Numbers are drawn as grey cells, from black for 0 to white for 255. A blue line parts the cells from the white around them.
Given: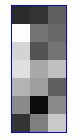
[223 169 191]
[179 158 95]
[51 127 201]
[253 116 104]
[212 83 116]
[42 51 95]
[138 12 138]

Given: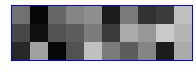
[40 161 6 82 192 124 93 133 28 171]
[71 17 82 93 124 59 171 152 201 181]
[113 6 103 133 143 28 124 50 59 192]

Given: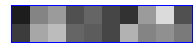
[60 167 188 101 92 70 178 132 144 122]
[29 132 155 80 101 70 50 155 219 80]

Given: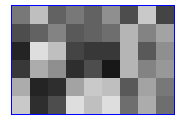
[36 222 191 68 56 56 181 89 143]
[120 191 98 120 98 143 77 201 68]
[56 172 143 46 77 24 181 131 152]
[77 98 131 89 98 110 181 131 163]
[201 46 77 222 191 222 110 172 110]
[172 36 46 163 201 191 89 163 120]

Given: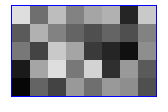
[90 177 130 100 79 100 79 130]
[26 165 222 120 211 47 153 90]
[222 111 189 130 165 177 37 201]
[6 100 67 153 111 153 142 79]
[120 67 201 165 58 37 16 142]

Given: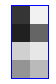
[53 241]
[208 231]
[148 186]
[32 101]

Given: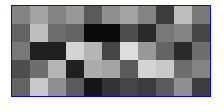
[100 201 143 90 21 51 69 60 90 143 60]
[100 190 110 100 10 10 78 42 120 132 69]
[132 163 132 153 90 143 163 132 60 190 120]
[78 110 181 32 172 163 90 212 201 110 132]
[120 32 32 212 181 69 221 153 100 42 110]

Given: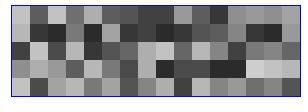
[65 194 75 183 55 84 102 174 194 102 183 133 65 121 133 102]
[143 174 153 93 183 121 75 174 43 75 75 43 43 206 194 183]
[194 93 194 111 174 93 84 65 65 153 93 55 143 153 143 163]
[194 75 163 183 121 163 84 133 174 65 183 133 153 111 133 84]
[183 55 43 121 43 163 55 65 43 55 84 93 133 55 43 153]
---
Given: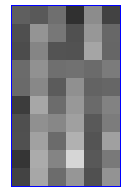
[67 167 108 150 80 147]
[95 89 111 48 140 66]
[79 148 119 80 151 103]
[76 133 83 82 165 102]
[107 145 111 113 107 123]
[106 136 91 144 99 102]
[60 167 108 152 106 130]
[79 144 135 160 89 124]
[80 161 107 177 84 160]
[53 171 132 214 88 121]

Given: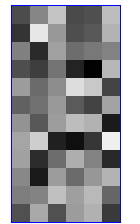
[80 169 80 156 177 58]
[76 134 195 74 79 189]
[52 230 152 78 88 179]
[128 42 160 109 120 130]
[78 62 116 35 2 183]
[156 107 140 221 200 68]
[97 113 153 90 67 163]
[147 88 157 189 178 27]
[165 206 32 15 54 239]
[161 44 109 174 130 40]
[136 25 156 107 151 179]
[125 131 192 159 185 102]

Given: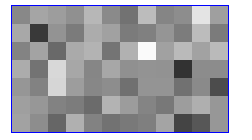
[162 141 102 176 130 114 121 127 164 68 87 151]
[136 165 157 144 183 138 114 188 133 141 228 159]
[168 57 147 123 172 161 123 128 149 124 188 123]
[131 163 105 170 179 116 177 250 161 186 162 186]
[172 115 216 167 134 167 144 147 146 50 140 140]
[150 130 214 157 135 141 112 148 148 113 138 76]
[159 151 130 124 107 179 156 132 120 157 175 151]

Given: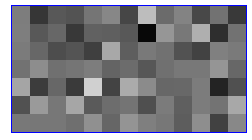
[120 119 119 111 144 102 148 127 119 93 142 65 136]
[125 54 88 83 117 135 70 189 107 131 72 114 57]
[126 88 103 56 97 95 88 8 150 120 175 46 114]
[123 103 77 84 63 168 94 121 113 82 66 128 122]
[114 141 112 117 125 100 108 87 112 120 120 149 103]
[165 60 103 58 208 67 171 139 103 104 124 35 80]
[81 154 119 166 90 109 116 79 123 95 124 115 168]

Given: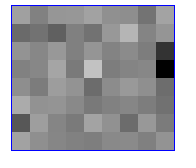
[162 143 134 129 126 137 138 128 147]
[160 129 150 151 162 144 142 115 163]
[106 114 96 128 114 152 181 132 149]
[147 135 152 128 149 131 139 125 51]
[129 135 165 122 194 125 132 135 1]
[142 124 157 147 108 140 153 143 109]
[171 146 148 137 121 129 134 125 113]
[87 158 133 122 163 145 108 152 123]

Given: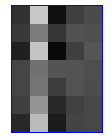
[40 187 28 68 71]
[49 199 16 63 75]
[57 123 53 81 79]
[32 195 10 63 86]
[69 113 84 83 78]
[69 116 61 82 77]
[63 149 41 65 71]
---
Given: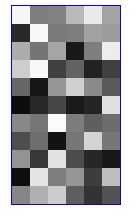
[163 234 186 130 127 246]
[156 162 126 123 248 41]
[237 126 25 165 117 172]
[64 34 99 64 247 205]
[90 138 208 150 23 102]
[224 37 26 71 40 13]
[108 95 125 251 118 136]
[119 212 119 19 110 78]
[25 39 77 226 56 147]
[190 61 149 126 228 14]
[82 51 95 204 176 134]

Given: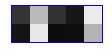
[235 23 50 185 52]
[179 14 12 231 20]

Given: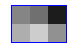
[28 112 133]
[145 205 174]

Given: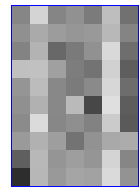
[113 190 123 145 133 212 134]
[132 184 153 150 156 170 144]
[110 217 145 122 104 179 131]
[94 209 115 125 160 193 192]
[109 215 138 123 136 188 149]
[93 223 71 186 136 177 144]
[90 203 130 143 135 219 139]
[172 169 146 115 158 177 154]
[134 212 149 158 149 184 95]
[147 218 162 165 153 183 45]

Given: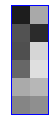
[169 29]
[43 82]
[214 79]
[223 103]
[183 170]
[143 133]

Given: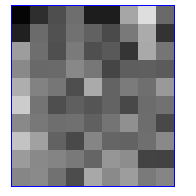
[105 222 166 29 29 110 78 46 5]
[51 171 121 74 97 113 81 107 32]
[117 169 53 89 79 122 79 110 157]
[91 95 94 69 119 136 106 105 137]
[153 111 123 99 170 78 118 130 174]
[113 108 72 99 85 95 78 116 204]
[72 109 144 116 96 112 110 120 137]
[137 111 99 101 133 73 98 161 195]
[66 67 141 150 101 121 132 137 155]
[133 122 157 138 168 76 113 138 134]

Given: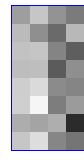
[123 147 198 158]
[184 106 143 187]
[94 132 197 194]
[143 91 190 189]
[133 139 218 206]
[155 125 246 207]
[43 174 164 173]
[117 134 221 198]

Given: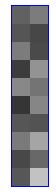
[124 97]
[71 85]
[74 124]
[147 60]
[116 136]
[134 53]
[83 86]
[165 122]
[104 72]
[194 87]
